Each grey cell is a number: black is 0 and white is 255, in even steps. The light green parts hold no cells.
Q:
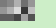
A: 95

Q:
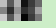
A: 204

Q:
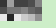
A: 232

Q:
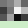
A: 86

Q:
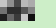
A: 31

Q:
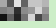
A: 19
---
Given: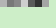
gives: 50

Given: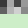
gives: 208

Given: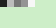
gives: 148

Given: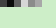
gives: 139

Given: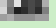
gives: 158

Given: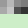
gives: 80

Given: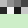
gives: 24

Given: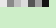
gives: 163
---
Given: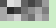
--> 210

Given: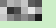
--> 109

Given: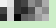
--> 7

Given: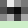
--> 63

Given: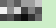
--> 39

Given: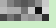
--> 86

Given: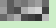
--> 172

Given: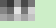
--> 194
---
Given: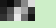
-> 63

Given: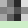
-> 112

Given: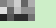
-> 206

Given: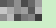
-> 75

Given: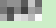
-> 90

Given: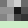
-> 178

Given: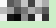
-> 65
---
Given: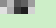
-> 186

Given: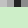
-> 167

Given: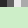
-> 100

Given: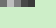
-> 190

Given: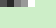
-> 41

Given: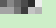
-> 135

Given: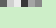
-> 207

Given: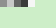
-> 200
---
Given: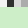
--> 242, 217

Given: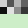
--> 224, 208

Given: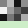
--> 243, 187

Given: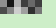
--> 205, 174

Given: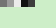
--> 235, 156

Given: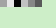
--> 232, 193

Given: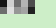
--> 223, 208

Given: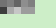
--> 198, 170

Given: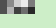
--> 235, 207
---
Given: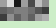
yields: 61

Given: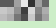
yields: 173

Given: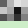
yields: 157

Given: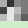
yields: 122

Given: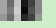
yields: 135

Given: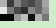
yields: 150

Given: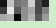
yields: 128
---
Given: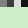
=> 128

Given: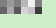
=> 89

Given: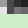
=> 228

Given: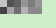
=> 111

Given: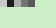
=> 31

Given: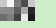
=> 125
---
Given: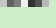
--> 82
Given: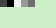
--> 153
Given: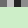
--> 38
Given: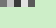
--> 226
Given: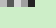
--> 160
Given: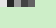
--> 68
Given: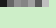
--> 89
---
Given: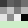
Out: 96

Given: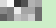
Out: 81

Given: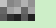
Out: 146

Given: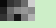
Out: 67

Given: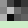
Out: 68

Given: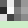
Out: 235
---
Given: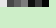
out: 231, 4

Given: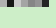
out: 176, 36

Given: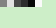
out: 130, 250

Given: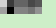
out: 209, 146

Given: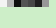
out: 243, 151

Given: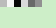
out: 187, 145
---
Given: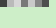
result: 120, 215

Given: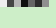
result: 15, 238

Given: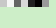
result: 216, 246

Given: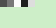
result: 251, 251

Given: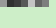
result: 88, 196

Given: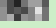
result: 73, 226

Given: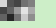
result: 155, 227

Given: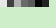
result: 106, 231
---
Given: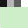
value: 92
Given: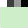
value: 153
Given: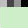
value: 147
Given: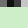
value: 59
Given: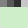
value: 47
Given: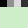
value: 218
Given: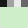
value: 233
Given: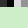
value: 219
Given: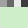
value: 233
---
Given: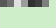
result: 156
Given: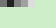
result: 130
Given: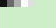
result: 176
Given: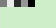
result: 44
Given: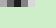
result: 30
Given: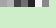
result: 111
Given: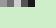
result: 206
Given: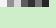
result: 93
